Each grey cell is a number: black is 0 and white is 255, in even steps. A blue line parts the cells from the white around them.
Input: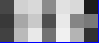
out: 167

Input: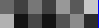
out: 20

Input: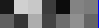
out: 53

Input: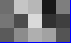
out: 76

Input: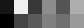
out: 68

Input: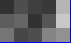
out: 101
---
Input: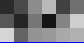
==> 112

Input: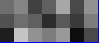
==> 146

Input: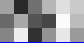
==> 202

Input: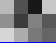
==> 199

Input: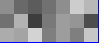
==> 184

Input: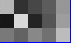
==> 150

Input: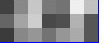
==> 193
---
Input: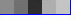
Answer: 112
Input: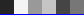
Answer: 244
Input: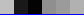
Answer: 25
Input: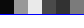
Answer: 152
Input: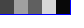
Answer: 160
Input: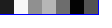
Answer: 248
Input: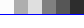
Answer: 174
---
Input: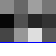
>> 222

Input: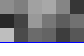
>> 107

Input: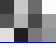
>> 121

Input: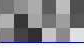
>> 47

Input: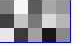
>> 162

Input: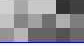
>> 100
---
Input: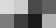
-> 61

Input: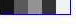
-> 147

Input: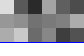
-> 135

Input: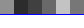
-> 105

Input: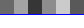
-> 141

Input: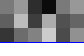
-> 204
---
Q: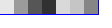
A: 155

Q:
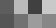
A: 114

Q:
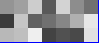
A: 191

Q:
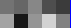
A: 23

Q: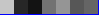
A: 39

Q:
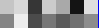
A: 237

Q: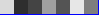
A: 46
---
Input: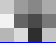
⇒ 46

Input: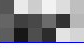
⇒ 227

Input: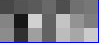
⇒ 167

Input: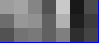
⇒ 46

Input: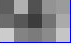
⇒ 139

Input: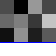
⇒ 29

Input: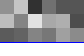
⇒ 160

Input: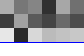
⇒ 194
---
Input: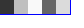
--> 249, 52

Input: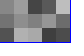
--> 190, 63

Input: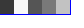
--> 248, 56

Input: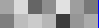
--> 225, 60

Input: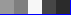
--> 247, 43

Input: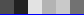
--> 227, 34

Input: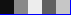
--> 237, 15

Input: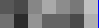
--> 192, 43

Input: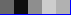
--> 205, 14
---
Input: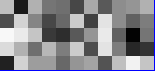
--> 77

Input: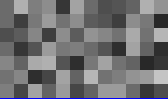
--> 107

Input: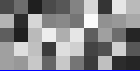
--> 180

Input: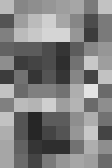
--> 84

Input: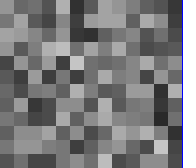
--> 119

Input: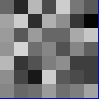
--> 163

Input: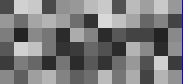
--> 152
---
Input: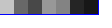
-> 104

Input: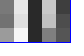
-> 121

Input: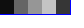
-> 101

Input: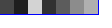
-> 92

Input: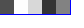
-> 130

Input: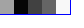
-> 101
